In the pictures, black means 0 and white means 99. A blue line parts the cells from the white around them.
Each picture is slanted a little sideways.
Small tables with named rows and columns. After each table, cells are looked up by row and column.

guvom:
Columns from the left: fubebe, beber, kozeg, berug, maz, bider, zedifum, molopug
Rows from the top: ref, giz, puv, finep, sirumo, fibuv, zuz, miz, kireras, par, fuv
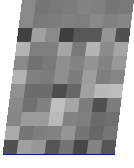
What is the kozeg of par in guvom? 49
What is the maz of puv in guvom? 34
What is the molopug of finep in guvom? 64
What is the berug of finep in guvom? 64
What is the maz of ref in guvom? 51
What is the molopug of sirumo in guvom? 59
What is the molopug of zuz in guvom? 73
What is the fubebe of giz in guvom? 53
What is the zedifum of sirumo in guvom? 51
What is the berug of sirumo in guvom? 55
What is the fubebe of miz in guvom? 53
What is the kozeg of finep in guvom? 49
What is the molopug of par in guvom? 46
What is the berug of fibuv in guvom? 55
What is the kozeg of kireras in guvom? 60
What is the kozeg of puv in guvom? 53
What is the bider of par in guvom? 45
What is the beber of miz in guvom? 44
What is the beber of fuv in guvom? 62
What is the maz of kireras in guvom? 51

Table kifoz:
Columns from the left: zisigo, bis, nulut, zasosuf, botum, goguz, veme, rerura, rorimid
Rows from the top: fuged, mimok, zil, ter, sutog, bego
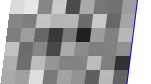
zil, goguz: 12
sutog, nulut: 73
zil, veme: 61
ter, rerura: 50
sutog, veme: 73
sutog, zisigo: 68
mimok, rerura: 40
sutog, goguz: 51
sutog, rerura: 49
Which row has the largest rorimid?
zil

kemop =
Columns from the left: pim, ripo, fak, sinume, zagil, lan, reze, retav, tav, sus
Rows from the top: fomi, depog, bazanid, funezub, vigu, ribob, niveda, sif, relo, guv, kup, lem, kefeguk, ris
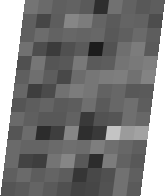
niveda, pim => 40
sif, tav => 43
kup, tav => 40
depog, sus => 30
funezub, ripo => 30
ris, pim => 33
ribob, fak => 36
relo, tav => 43
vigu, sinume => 34
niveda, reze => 38
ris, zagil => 31
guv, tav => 60
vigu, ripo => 46
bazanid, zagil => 39
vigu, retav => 45

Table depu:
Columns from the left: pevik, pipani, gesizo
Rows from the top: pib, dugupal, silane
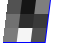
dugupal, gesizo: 22
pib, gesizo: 49
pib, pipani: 8
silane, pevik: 48
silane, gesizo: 31
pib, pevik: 32
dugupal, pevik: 44
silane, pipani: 95
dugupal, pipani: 18

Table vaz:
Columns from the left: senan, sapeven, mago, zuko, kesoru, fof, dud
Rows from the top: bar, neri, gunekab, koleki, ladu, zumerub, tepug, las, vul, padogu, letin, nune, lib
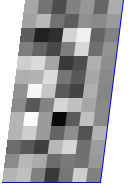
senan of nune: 54
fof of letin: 43
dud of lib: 50
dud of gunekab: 50
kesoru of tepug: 26
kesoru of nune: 47
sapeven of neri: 72
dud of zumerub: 53
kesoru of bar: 59
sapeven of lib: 74
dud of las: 53
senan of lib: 70

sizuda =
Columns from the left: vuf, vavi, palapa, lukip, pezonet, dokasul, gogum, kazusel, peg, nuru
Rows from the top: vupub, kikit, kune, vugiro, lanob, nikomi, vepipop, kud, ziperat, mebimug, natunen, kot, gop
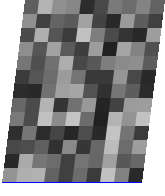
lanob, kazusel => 54
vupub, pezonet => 17
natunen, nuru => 61
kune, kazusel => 20
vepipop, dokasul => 32
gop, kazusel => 75
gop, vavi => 68
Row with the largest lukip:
lanob

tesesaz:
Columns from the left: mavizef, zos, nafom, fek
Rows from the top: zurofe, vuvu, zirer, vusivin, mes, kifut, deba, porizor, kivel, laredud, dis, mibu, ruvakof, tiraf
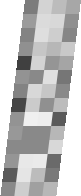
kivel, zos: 93
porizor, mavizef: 27
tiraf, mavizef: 53
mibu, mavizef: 58
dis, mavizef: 53
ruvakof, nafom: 73
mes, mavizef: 25
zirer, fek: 52
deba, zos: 84
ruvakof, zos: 89
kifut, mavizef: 57
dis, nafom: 53

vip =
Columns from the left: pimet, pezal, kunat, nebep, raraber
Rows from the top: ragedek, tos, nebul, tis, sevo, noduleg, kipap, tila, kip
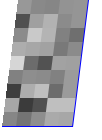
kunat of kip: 55
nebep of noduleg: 50
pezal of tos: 62
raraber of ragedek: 58
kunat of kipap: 74
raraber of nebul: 43
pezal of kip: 45
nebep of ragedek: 57
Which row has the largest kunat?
kipap

